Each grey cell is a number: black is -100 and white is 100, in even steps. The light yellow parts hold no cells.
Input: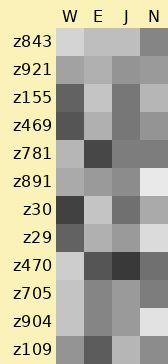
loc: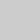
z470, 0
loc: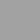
z921, 0

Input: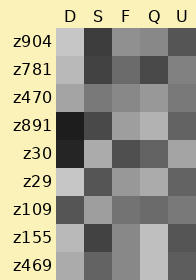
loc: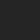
z30, 0
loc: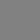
z781, 4
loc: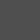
z30, 2
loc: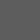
z469, 4

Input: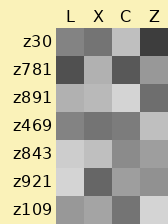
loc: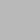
z891, 1
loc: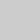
z843, 0

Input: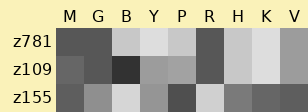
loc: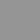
z155, 3
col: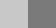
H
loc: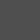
z155, 4
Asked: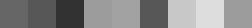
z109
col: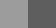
V
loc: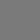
z155, 6

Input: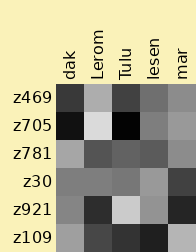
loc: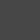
z109, 1
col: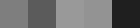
lesen
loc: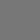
z30, 2
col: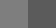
lesen
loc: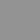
z921, 3

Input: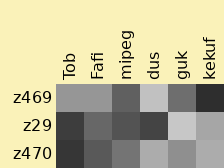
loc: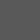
z470, 1
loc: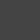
z29, 3

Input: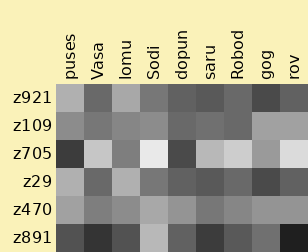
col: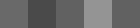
dopun
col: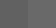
dopun
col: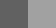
rov

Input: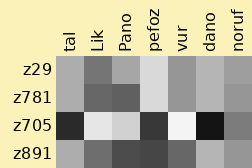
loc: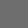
z891, 1
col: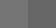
Lik
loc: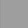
z29, 6

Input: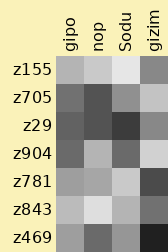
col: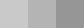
Sodu
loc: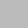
z843, 0
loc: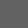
z29, 0

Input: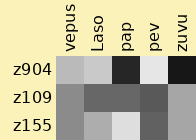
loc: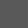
z109, 3
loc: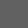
z155, 3
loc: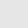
z904, 3
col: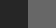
pap
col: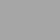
zuvu
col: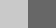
Laso

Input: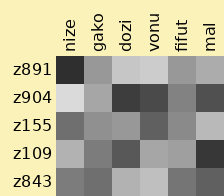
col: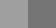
fifut
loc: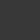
z109, 5
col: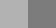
nize
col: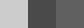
vonu
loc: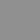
z155, 1
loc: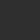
z891, 0

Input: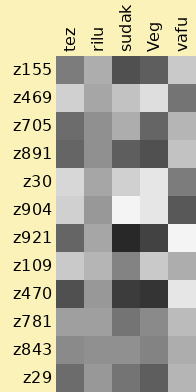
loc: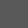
z904, 4
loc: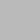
z781, 4

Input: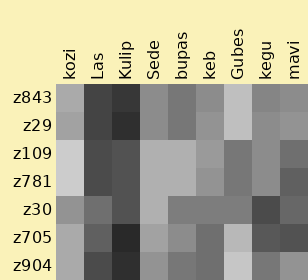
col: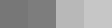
Gubes
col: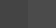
Las
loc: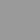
z109, 5
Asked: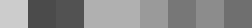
z109
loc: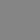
z843, 7

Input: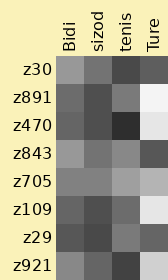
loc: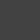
z921, 2
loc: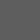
z30, 3

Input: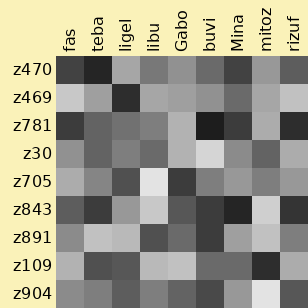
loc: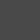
z904, 5
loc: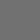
z781, 2
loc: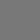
z470, 3
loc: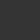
z843, 8
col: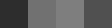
ligel
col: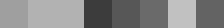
Gabo
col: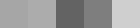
mitoz

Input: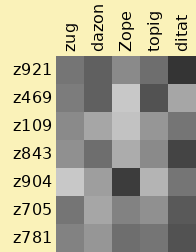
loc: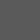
z705, 4
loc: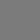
z469, 0

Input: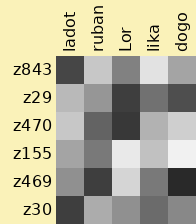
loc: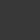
z470, 2
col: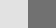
lika
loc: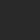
z469, 4

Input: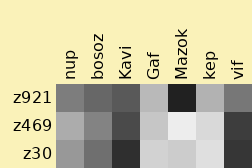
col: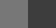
vif
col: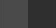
Kavi
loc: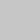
z469, 3

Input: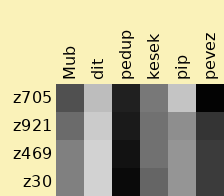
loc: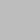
z705, 1
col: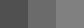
Mub
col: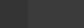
pevez
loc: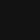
z469, 2

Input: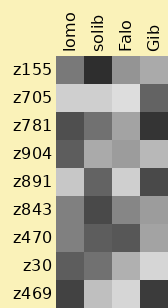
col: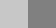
lomo
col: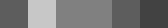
lomo
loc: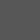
z470, 2
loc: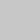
z891, 0

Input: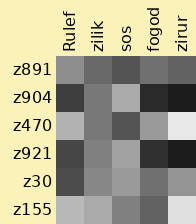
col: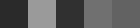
fogod
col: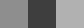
Rulef
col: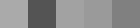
sos
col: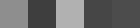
Rulef

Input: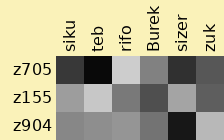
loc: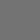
z904, 3
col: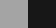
sizer

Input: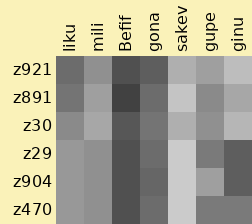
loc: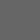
z904, 3
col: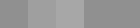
mili

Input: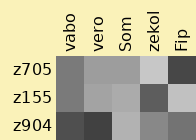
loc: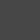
z705, 4
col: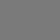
vabo
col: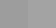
vero
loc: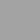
z155, 1
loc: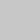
z705, 3

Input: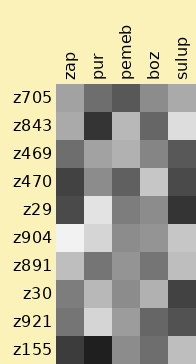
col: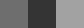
pur
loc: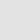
z29, 1
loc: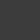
z155, 0
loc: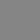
z469, 3

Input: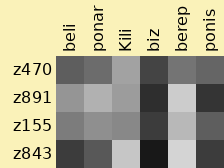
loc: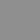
z155, 1
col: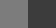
beli
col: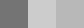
berep
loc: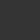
z891, 5
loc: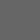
z470, 5

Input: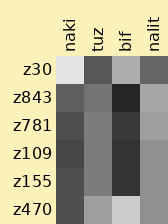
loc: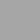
z843, 3
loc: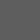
z843, 0
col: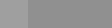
nalit

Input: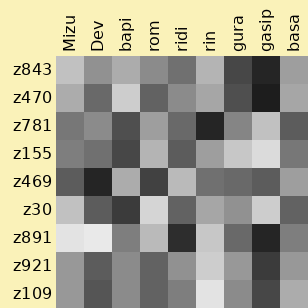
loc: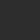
z891, 4
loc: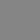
z781, 6
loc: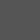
z109, 1
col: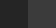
gasip

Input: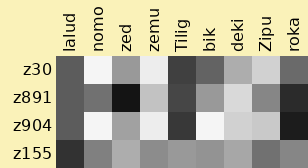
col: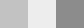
zemu
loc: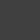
z30, 4
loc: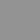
z155, 5
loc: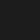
z904, 8

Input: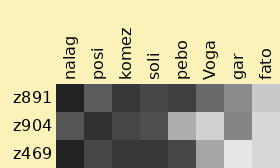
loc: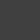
z891, 4
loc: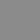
z891, 6
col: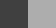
pebo
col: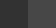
posi
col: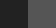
nalag

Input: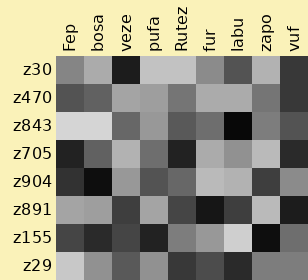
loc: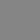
z30, 0
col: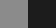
vuf
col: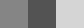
Fep
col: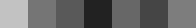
Rutez
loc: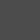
z29, 5

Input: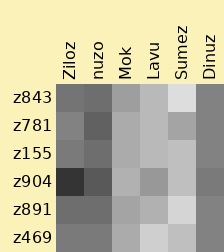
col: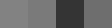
Ziloz
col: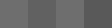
nuzo
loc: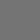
z843, 0
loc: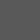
z904, 1

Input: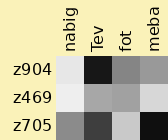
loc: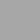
z469, 1
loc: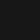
z904, 1
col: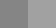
fot
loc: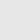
z904, 0
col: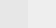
nabig

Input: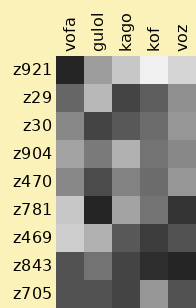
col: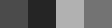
gulol
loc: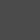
z470, 1
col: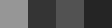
voz
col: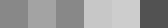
vofa
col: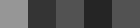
voz

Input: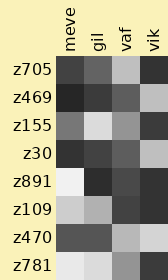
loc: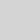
z470, 3
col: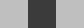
vik
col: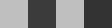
vik
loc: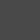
z891, 2
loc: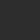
z891, 1
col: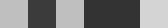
vik

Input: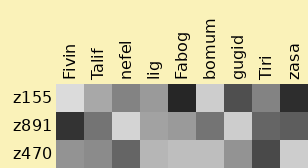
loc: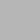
z470, 3
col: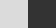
Fivin
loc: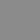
z470, 1
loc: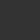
z891, 0
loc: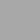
z155, 1
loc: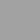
z891, 3

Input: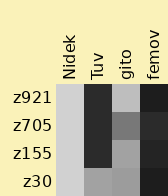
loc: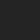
z155, 3
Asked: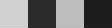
z921
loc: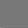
z705, 2
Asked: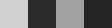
z155
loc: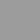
z30, 2

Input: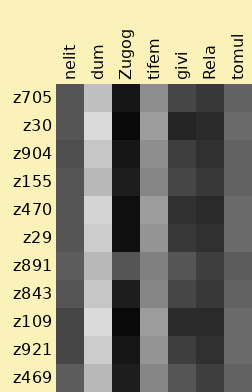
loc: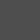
z904, 0
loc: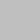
z705, 1

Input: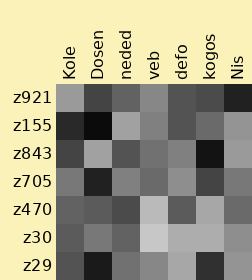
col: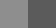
defo
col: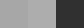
kogos
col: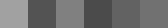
neded
